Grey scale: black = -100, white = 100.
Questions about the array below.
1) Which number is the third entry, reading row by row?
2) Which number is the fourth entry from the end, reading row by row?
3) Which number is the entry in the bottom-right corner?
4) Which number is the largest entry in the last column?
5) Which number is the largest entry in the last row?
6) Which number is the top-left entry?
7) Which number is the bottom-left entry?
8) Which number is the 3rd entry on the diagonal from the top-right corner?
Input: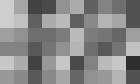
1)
-48
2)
14
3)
-36
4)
51
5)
41
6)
61
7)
20
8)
-8
